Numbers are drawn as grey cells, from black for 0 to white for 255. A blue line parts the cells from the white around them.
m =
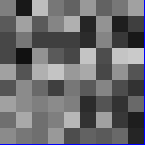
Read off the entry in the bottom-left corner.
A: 139
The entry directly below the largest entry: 84
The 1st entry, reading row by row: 127
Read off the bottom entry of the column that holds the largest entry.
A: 37
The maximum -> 202
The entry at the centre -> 153
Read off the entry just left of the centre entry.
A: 196
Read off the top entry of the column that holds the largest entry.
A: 161
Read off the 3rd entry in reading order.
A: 189
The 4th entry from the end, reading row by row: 98
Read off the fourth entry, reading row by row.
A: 119
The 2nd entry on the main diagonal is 161
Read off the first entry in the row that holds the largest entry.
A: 71
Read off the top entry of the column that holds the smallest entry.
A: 24
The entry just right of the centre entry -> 169
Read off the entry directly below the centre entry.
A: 119
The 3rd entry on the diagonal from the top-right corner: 133
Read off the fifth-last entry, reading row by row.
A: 77
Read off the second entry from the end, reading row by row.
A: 105
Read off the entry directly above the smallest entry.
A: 119
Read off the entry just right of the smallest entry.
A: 147
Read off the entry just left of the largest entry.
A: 196
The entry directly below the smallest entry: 84
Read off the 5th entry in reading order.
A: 98

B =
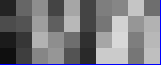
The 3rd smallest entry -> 35
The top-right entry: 110
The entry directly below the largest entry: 203
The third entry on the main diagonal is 178
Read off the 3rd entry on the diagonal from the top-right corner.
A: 216
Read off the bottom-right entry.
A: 191
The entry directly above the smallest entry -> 27
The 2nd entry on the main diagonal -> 83
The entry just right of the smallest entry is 62
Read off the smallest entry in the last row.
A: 15
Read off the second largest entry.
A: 210
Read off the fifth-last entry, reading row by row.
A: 41

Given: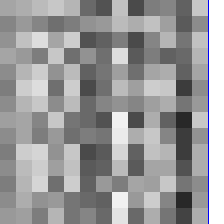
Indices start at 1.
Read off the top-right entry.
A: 199
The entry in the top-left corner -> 165
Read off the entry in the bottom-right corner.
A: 173
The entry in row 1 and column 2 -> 173
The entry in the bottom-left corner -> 153
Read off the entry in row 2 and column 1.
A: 133
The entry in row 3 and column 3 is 221
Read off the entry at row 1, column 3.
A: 187
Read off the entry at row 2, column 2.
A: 153
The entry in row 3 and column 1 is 146

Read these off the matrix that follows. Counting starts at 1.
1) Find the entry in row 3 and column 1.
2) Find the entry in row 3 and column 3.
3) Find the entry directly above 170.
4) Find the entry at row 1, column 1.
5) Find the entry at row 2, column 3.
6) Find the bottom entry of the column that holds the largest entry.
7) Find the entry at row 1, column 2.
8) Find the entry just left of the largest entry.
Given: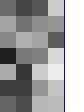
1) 136
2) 164
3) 30
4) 107
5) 142
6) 188
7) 69
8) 203

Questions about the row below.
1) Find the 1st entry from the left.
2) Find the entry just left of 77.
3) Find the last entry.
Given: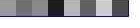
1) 153
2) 205
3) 77

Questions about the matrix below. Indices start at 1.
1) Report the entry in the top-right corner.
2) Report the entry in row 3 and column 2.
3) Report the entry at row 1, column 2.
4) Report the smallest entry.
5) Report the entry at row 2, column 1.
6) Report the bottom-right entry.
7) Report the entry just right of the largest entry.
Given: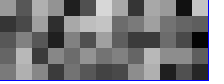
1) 196
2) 129
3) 87
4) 4
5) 53
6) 38
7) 168
